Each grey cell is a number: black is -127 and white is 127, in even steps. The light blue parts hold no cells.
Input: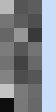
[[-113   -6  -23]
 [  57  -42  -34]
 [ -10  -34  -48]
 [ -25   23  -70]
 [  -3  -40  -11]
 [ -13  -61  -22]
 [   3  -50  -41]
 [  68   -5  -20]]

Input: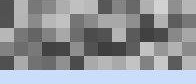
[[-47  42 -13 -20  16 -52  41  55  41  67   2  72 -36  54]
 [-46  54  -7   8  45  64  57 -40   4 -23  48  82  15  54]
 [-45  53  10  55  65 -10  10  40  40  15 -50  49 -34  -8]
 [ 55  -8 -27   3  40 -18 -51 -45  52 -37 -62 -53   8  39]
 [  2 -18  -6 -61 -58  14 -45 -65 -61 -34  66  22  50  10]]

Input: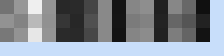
[[  -7   19  103   20  -85  -86  -56    9 -108    5   12  -94   -2  -27
  -108]
 [ -12   23  111   20  -87  -85  -58    9 -107    6   14  -95    7  -23
  -111]
 [  18    3   57   17  -73  -88  -47    9 -106   -4    2  -92  -25  -42
   -93]]

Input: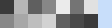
[[  8  39  62  82 -31 -54 -68]
 [-69  54 -32   7 107 -11  97]]

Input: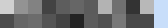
[[-51 -25 -19 -43 -60 -92 -35 -47  -7 -55 -54]
 [ 80  19   2 -60 -34 -25 -36  51 -15 -76  56]]

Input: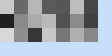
[[ 87  15 -73  71  -9  47   7]
 [ 73 -22  54 -38 -41  61 -56]
 [-95   9  42  57 -47  11 -64]]

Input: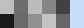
[[-102  -20   17   67  -25]
 [  63  -17   60    5  -62]]
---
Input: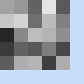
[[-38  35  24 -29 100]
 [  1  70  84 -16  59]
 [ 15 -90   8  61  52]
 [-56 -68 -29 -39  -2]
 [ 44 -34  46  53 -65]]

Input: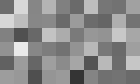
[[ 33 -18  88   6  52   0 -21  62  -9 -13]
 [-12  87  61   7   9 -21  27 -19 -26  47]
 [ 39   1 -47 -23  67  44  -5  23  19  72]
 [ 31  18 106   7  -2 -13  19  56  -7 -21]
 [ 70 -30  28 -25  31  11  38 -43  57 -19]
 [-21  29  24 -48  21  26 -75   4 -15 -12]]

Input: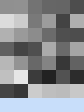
[[-50  16  17 -12 -25 -26]
 [ 47  92  76  -6  28 -60]
 [-50  49  26  12 -20 -48]
 [ 37 -31 -59 -48  43 -21]
 [-29  55  19 -23   4 -72]
 [-83  64 102 -68 -93 -45]
 [ 72 -59 -72  76  62  59]]

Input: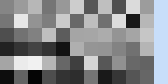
[[  28    5   27   55  -10   24   77  -41   63  -48   91]
 [  55   -9  103   19   -1   75  -23   62  -15   92 -103]
 [  70  -49  -13    1   63  -35   37   38   44   20   37]
 [  53  -93  -75  -60  -76 -109   47   21   20    3  -14]
 [ -28   37  107  113   54  -24  -64   85  -40   17  -23]
 [ -25 -114  -28 -122  -49  -76  -82  -10 -102  -73  -42]]

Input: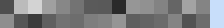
[[  4 -49  59  83  32   7 -12 -37 -38 -85  22  17   3 -26  35]
 [-19  14 -42 -68 -32 -13 -18  -1   3  21 -33 -27 -20   4 -45]]

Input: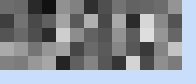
[[  20  -18  -22  -86 -110   17    1  -80  -48  -12  -29  -25  -19]
 [ -44  -65  -12  -54  -31   36  -38   48  -55   41  -84   86    9]
 [ -25  -43  -22  -49  -84   78   13  -29  -43   19  -35   94   22]
 [  67   42   26  -10   22   34  -57  -21  -37    7  -40  -70    4]
 [  -4    1   -3   24   39  -91  -31    4  -40  -74   84  -53   15]]
